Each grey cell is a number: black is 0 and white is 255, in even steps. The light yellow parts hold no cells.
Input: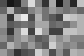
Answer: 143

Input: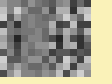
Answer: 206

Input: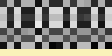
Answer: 69

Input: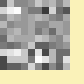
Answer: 212

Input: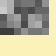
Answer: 88

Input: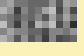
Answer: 190
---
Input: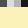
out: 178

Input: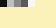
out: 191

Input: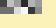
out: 219

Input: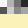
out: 204

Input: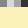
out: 162

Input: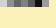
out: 156

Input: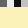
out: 193
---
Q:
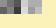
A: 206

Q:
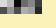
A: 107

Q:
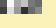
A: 195

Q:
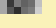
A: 98

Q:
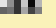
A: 198

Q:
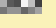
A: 245
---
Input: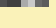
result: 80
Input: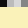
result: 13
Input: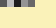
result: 88
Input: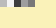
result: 187
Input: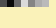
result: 78
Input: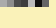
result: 171
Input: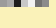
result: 155
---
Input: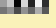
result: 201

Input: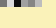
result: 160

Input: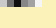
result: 162

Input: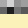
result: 158

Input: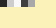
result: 168

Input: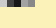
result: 136
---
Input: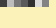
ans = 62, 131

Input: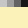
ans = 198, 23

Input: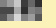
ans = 129, 87

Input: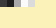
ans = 59, 219

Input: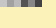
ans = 198, 67

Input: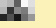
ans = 196, 151
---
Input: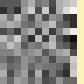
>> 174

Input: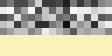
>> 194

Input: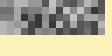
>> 181

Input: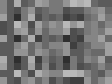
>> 91

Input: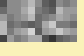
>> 184
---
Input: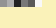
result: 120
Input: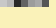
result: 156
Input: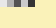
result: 83
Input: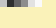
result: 141
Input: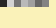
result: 159
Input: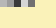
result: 58
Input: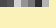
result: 117
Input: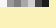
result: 208
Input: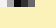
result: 10
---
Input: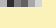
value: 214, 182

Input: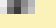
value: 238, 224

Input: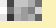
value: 254, 238

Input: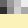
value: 236, 208

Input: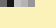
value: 195, 180

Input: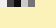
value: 240, 202
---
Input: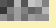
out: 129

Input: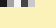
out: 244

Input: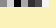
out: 168

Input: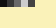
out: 105

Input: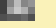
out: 200

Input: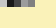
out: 69
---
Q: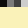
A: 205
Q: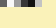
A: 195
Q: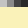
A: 41
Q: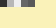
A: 89
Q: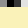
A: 226
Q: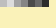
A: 44
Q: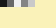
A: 201
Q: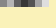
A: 222
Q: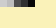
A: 7
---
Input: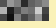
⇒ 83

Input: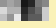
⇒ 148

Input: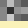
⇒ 119

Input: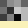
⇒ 87

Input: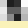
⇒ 208

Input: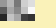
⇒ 151

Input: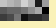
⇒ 195
